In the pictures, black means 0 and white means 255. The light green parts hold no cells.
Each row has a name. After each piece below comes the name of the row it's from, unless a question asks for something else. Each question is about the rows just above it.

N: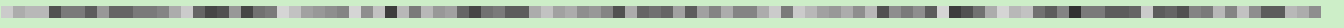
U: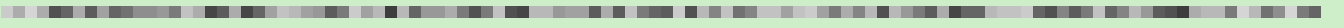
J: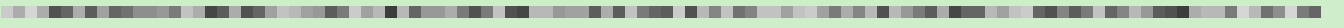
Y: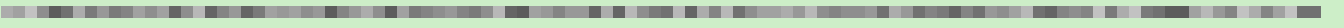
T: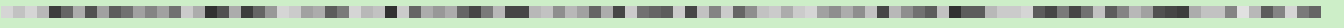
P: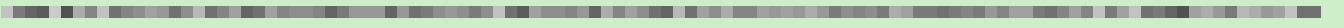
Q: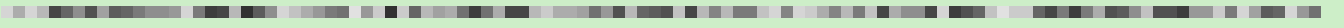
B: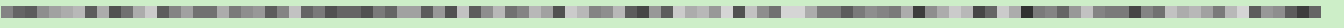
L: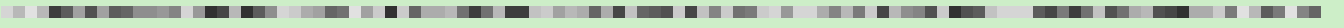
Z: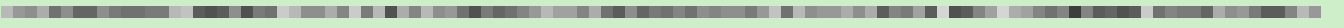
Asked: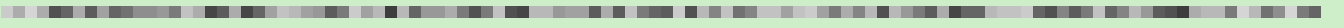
U
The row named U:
[203 172 213 172  81 101 172  92 161 101 113 142 142 152 122 194 172  70
  92 172  70 101 161 194 184 161 152  92 122 203 161 184  61 184 101 152
 152 172 122  81 122 194  81  70 184 184 152 161 161  92 172  92 194 122
 101  92 203  81 184 132 194 113 132 194 194 161 194 203 161 122 172 132
 184  81 184 152 122  92 172  70 101 101 184 194 194 203 101  81 132  92
 122 194 101 132 184 152  92  81  61 172 184 184 122 213 184 113 142 213
 122 101]
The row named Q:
[213 172 213 184  70 101 142  81 161  92 101 122 142 142 152 213 122  61
  70 184  49  92 142 213 194 172 152 122 113 225 152 203  49 203 101 184
 161 172 113  61 113 172  70  70 184 203 172 172 161 113 152  81 184 101
  92  81 194  70 184 132 184 122 122 194 213 132 213 203 172 132 184 122
 194  70 172 142 142  70 213  61  81 101 194 225 203 203 101  70 122  61
 122 172  81  92 142 194  81  81  61 152 152 203 122 213 161  92 101 213
 152 113]
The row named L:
[213 184 225 184  61  92 161  81 161  92 101 142 142 152 132 213 152  49
  70 184  49  92 142 213 203 172 161 101 113 225 161 203  49 203 101 172
 172 184 113  61 113 184  61  61 194 203 161 184 172 101 172  70 194 101
  92  81 203  70 194 132 203 113 122 203 213 152 213 213 172 132 184 122
 203  70 184 142 132  81 203  49  81  92 194 213 213 213  92  70 122  61
 113 194  81 113 172 184  81  70  49 172 172 203 122 225 184  92 122 225
 132 101]
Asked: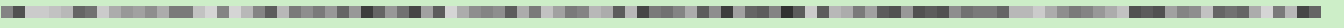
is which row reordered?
N

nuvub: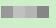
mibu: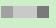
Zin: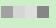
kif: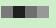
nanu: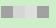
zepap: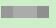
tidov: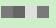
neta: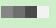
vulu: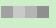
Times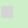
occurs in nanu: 1
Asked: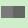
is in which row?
tidov
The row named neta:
[134 111  74 242]
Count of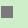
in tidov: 2
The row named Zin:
[161 213 222 134]

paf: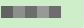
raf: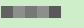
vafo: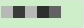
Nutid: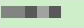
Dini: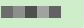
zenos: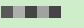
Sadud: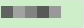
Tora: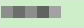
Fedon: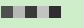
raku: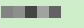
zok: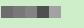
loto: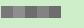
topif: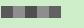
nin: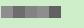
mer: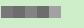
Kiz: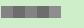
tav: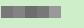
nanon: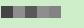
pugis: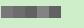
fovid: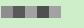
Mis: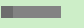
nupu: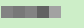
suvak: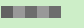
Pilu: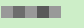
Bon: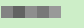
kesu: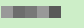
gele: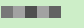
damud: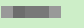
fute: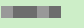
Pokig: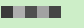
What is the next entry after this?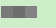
[109]
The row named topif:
[ 89 142  79 142  98]
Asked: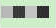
Fedon
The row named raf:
[ 98 142 120 142  89]
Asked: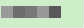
kesu

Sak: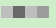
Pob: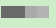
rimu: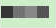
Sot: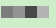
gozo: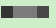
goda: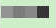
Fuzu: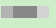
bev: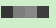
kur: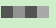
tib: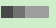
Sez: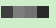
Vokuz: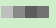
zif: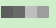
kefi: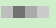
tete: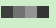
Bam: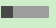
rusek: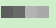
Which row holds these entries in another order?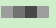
tib
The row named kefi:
[190 114 169 202]
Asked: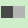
Sot
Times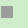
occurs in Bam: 3
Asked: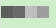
zif

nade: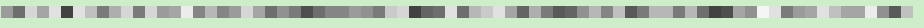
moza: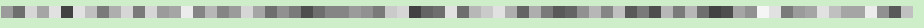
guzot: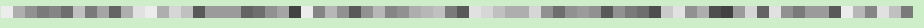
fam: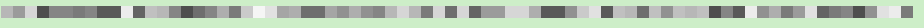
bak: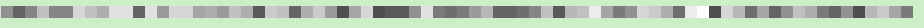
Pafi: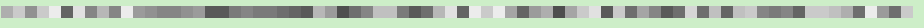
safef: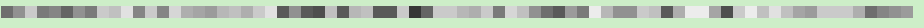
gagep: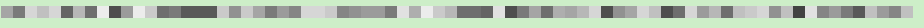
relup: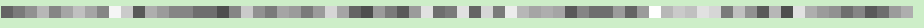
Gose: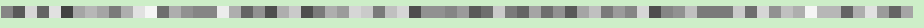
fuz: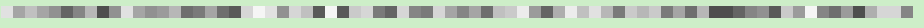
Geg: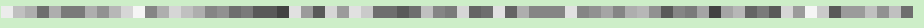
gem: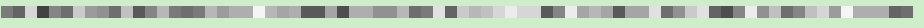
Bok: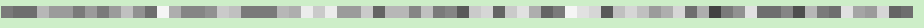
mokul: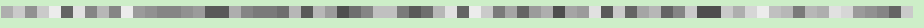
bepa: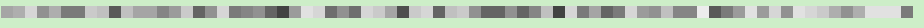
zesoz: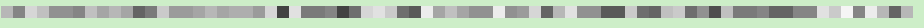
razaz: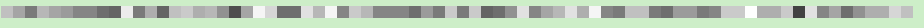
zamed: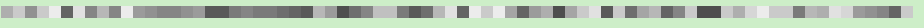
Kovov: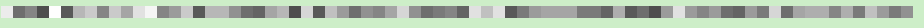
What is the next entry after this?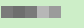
[174]
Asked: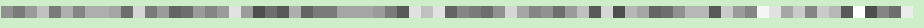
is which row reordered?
Kovov
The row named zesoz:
[183 133 214 192 145 145 133 192 165 183 165 100 122 202 155 155 165 183
 165 174 174 155 214  66 225 122 122 133  66 110 214 225 202 110  89 236
 165 192 165 145 145 236 145 155 214 100 183 225 145 145  89  89 202 110
 100 192 202 110 145  78 192 122 122 133 100 100 133 133 225 202 245 133
 236 183 100 183]
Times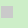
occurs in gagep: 6
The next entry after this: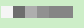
[236]

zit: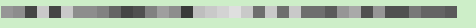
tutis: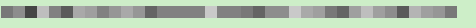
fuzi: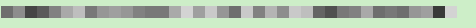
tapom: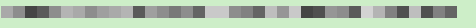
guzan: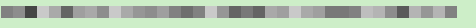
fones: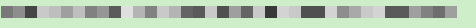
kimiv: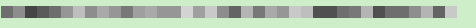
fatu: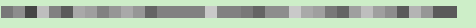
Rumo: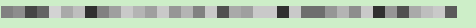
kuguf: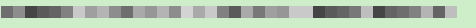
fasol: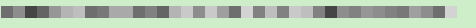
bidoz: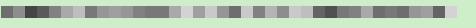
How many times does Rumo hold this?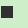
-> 3
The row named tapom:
[169 141  69  90 141 180 169 141 159 169 180  90 159 141 120 141 100 201
 201 141 129 100 190 150 201  69  80 150 141  90 211 180 129  80 190  80
 129 100]

